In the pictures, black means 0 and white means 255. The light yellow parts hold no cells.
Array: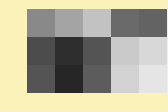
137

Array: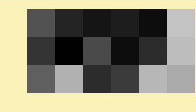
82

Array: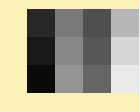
39

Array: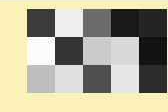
59

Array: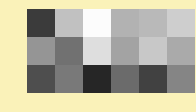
59

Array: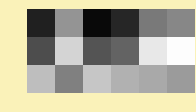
32

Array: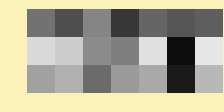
114
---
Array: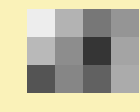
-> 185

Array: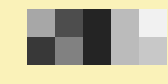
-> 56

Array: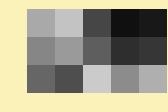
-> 134

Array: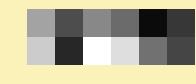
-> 204

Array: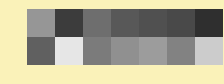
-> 96

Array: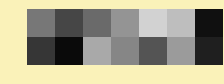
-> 54

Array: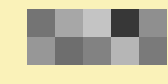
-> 151

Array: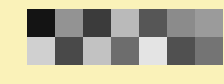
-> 208

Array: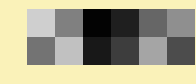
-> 115
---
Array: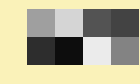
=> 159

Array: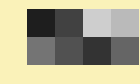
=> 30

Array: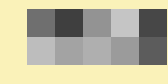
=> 111

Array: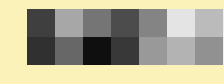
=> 63

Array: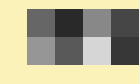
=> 102

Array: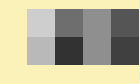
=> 206

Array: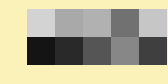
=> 211

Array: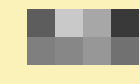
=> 93

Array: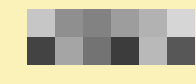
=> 198
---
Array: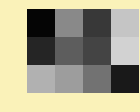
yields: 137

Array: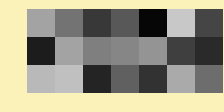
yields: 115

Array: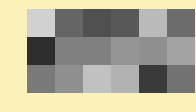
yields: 101

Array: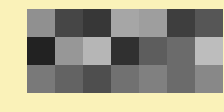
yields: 70

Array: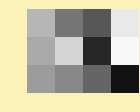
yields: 117

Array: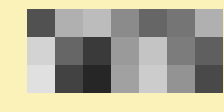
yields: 176

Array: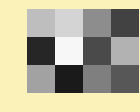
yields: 212
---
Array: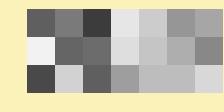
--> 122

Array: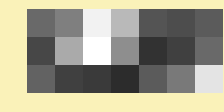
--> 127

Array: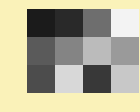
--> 41

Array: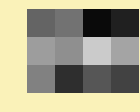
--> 114

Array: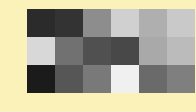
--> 51

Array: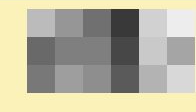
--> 150

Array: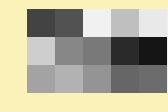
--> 82

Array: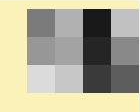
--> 177

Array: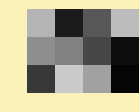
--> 27
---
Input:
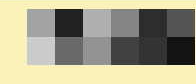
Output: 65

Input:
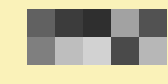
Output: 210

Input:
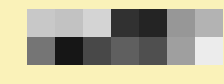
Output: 79

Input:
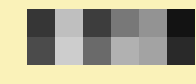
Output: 177

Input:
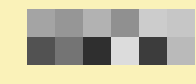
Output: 220

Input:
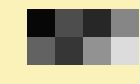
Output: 54

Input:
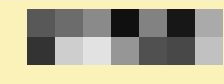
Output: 80

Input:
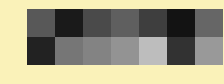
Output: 189

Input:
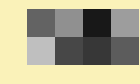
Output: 71
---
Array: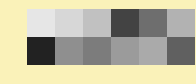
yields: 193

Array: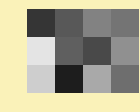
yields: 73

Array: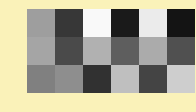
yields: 177

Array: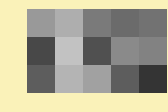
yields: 80

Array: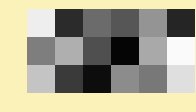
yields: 79

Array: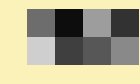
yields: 157
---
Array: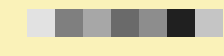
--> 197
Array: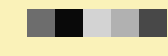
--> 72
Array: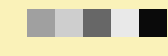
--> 10
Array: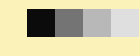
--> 223
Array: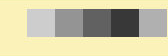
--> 176
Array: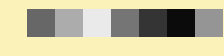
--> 149
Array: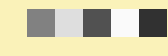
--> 49
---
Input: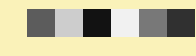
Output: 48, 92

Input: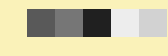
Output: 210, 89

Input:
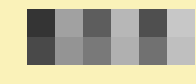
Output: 199, 73

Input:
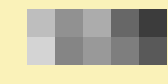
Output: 60, 212

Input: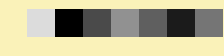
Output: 117, 220

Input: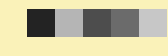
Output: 199, 35

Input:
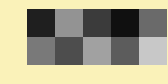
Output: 106, 121

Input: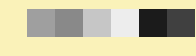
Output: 64, 159
